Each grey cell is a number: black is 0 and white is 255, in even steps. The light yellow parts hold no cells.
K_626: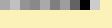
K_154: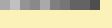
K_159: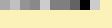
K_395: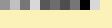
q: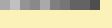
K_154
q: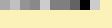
K_159
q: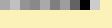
K_626
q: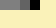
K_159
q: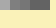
K_154

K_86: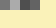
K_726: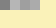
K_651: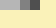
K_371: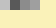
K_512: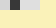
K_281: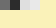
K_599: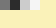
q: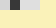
K_512
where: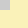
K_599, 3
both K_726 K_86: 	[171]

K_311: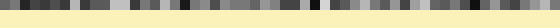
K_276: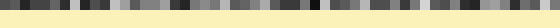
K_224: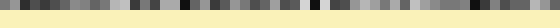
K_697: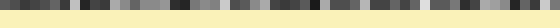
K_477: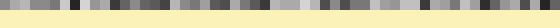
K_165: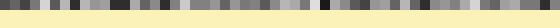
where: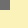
K_276, 53
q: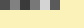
K_276

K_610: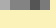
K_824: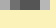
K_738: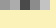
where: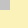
K_738, 5
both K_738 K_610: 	[172]
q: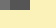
K_824
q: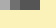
K_824
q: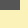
K_824
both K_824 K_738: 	[172]
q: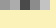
K_738

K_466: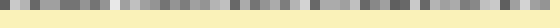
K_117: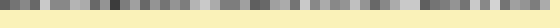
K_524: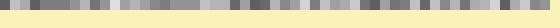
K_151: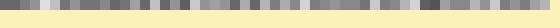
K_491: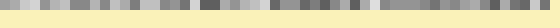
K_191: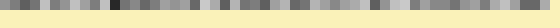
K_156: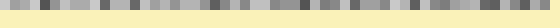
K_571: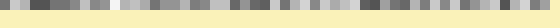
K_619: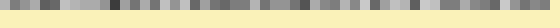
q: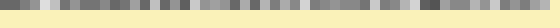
K_151
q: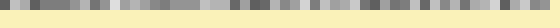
K_524

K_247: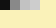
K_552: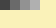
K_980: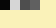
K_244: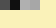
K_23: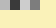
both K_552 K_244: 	[176]
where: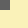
K_980, 4
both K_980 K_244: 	[78]
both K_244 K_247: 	[16]

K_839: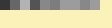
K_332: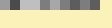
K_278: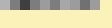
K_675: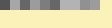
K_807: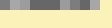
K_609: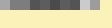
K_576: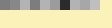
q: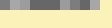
K_807
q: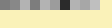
K_576
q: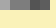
K_609
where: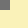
K_278, 9
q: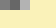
K_675
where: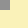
K_675, 9
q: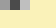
K_332

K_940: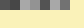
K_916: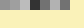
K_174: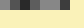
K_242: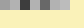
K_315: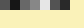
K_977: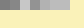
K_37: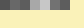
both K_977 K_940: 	[147]
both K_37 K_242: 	[104]
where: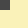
K_940, 2
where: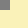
K_977, 1

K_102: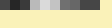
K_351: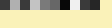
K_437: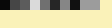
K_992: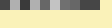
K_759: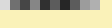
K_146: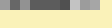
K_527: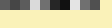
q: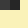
K_351
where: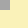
K_146, 10
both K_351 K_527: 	[38]
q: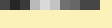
K_102
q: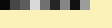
K_437
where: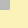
K_102, 4

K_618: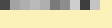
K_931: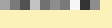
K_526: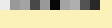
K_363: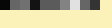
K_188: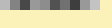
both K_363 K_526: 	[7]
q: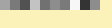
K_931
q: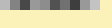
K_188

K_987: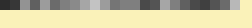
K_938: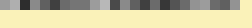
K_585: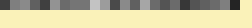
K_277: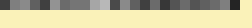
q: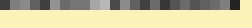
K_277
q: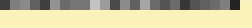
K_585
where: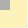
K_938, 2
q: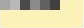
K_277
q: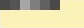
K_987

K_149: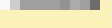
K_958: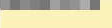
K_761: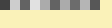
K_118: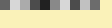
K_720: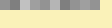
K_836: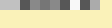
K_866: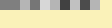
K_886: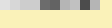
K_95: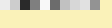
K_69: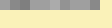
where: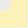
K_95, 1
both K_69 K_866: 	[127]
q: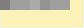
K_69
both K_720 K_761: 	[181]

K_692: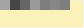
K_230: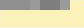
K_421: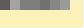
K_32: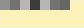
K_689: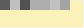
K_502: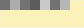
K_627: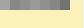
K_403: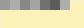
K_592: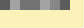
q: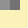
K_32
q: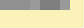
K_230
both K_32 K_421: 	[114]
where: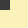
K_32, 4
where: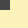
K_692, 2
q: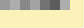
K_403

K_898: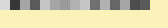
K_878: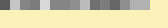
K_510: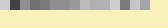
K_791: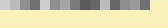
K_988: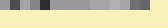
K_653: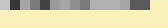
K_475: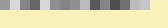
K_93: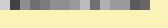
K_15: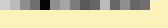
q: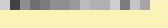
K_510
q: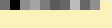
K_15
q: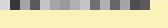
K_898

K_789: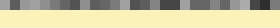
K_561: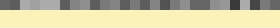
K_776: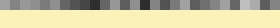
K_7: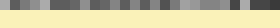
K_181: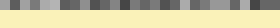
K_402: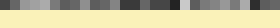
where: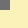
K_776, 21
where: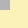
K_181, 6
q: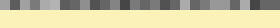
K_181

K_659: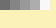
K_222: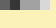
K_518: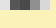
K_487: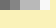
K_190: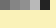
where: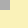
K_659, 4
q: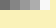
K_659
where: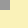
K_659, 3
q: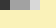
K_222
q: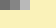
K_487

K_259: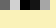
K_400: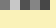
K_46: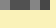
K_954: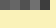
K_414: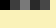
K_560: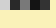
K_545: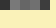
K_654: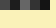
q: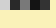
K_560
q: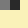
K_414
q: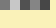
K_400
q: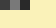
K_414
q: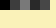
K_414
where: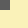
K_954, 1

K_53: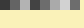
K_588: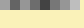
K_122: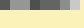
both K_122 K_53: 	[100]
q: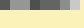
K_122
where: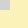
K_53, 7
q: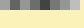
K_588
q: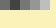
K_588
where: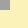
K_588, 1

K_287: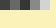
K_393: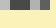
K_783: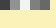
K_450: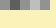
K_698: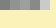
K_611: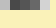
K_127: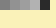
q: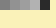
K_127
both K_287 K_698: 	[137]
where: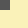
K_611, 3
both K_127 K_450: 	[146]
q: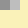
K_450
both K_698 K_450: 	[146]

